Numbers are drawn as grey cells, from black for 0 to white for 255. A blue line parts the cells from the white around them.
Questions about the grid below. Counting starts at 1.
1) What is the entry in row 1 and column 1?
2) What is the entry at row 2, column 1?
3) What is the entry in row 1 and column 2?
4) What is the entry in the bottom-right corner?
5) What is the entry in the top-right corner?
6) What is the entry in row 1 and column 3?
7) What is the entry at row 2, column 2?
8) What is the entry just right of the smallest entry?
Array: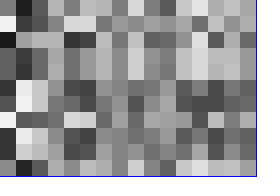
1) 125
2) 242
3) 31
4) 160
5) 167
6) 89
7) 60
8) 160

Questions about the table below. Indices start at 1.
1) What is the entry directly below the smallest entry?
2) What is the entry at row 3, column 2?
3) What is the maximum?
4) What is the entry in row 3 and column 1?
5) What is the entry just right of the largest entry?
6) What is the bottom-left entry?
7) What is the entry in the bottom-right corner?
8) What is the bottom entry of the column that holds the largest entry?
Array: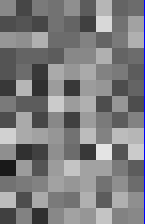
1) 114
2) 143
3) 228
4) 150
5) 84
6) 64
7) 136
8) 196

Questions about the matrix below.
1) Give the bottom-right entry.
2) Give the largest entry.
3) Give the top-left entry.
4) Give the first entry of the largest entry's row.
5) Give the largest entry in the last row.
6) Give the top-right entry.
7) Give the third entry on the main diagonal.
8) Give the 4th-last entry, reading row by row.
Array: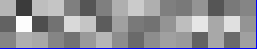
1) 160
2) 253
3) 182
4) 98
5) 182
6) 133
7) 168
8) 98

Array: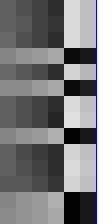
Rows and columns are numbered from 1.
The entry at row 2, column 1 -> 96
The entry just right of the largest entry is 197
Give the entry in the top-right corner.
191
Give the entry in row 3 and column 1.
104
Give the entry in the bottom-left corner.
139
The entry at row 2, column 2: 88
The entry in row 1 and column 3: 66
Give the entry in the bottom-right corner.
24
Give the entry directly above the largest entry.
218
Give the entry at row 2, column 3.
66
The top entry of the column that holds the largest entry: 218
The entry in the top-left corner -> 96
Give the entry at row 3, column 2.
80
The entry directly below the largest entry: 3

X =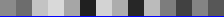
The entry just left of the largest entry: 195
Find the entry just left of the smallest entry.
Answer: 166
